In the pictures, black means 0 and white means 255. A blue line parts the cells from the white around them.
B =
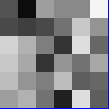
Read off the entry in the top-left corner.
82
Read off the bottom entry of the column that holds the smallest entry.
177
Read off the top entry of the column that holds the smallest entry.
12
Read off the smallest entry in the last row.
32
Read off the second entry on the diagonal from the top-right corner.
200
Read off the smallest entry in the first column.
73
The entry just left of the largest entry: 137
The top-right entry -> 245
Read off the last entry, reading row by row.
94
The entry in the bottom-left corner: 158
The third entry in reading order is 158

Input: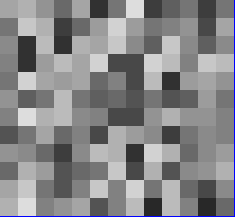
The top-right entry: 117
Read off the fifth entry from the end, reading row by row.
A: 40
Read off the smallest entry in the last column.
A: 105
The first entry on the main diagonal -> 165
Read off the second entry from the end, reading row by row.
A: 40
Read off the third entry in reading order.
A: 147
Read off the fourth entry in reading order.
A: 105
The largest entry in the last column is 187
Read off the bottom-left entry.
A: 177
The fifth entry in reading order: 165
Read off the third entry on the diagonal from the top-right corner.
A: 138
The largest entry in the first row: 221
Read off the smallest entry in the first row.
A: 49
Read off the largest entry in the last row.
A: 221
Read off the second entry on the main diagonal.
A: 199
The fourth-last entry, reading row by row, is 187
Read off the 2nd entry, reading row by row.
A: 177
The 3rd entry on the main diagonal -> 187

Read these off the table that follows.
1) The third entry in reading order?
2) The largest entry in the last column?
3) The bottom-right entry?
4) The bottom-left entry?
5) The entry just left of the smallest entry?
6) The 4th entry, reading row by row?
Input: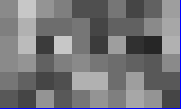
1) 148
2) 177
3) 69
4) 88
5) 48
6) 127
